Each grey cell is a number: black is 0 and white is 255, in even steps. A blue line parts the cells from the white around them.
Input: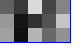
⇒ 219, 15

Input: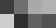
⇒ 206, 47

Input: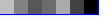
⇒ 191, 0

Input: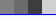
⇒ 208, 61

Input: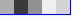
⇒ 239, 58

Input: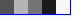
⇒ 246, 26

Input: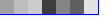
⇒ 226, 61
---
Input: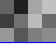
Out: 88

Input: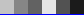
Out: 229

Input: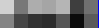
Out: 85

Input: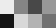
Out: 216

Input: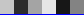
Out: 230

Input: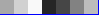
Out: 70

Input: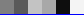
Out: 168

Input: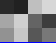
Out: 199

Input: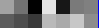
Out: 170

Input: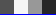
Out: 246
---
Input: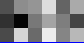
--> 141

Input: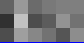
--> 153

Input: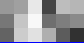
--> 160

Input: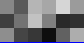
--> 89

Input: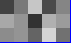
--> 121

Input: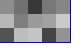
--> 113

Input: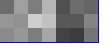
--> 159

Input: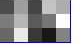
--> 158
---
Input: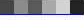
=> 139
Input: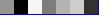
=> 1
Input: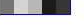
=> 212
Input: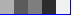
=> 91
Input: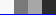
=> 122
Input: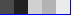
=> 33
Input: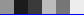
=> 27
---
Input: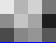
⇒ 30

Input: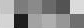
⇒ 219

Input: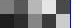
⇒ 74

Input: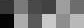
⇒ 109

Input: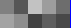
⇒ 109

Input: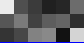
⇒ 46
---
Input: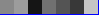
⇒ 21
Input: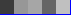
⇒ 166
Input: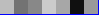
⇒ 136
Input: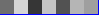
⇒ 54
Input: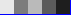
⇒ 186
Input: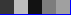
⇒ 18
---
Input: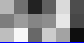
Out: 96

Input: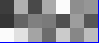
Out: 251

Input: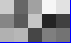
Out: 161

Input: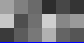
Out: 45

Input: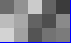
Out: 203

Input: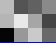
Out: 84

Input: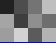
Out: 77
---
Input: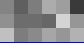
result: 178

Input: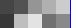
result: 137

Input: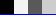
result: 205

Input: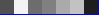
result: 30

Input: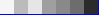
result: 43

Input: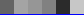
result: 199
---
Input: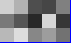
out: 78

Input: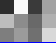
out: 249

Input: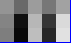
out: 156

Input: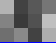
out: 66

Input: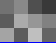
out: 137

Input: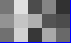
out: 76
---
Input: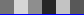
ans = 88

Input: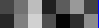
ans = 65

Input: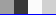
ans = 209

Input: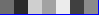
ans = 139

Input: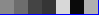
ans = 175

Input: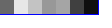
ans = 15
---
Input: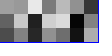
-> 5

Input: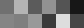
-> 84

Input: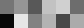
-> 208

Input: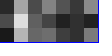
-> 48

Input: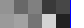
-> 57

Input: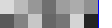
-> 172

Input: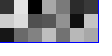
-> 15

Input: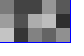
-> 189

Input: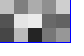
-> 105
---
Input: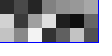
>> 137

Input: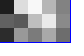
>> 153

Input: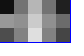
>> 130

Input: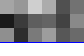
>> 45

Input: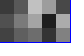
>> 95

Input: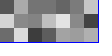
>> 219
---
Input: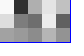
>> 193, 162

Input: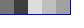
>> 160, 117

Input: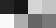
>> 195, 249

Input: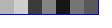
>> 89, 180

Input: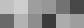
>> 72, 106

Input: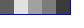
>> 59, 93

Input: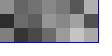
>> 176, 127
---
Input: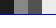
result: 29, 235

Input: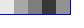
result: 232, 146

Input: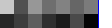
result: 200, 6

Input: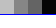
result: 192, 5

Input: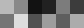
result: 185, 172

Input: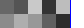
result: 103, 44

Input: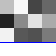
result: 192, 123

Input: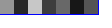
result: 150, 84

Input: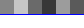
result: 133, 90

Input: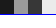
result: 26, 235
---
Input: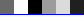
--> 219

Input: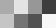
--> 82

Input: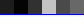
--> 74

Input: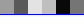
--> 9

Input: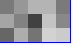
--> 210

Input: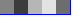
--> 227

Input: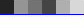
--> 175
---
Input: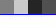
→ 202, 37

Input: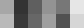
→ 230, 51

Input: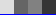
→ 222, 53

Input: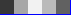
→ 242, 55

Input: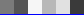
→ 246, 58

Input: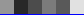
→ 225, 40

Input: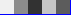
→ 240, 50

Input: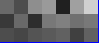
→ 208, 32
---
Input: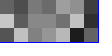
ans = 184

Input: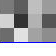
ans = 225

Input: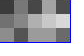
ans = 155

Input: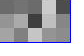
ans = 197

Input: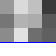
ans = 225

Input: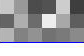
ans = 114
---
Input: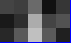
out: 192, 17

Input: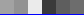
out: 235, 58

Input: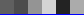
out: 212, 35

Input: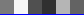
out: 246, 48

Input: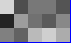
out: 214, 36

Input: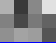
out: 225, 57

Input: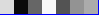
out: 249, 11

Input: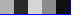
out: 213, 16

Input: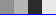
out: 232, 44
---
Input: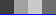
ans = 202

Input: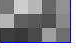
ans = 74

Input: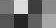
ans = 97

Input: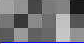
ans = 97

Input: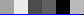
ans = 77

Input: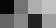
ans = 35
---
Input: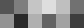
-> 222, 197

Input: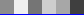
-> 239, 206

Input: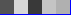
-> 215, 196

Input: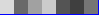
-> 218, 203

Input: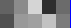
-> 213, 194

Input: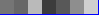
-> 207, 186

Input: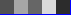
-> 218, 166
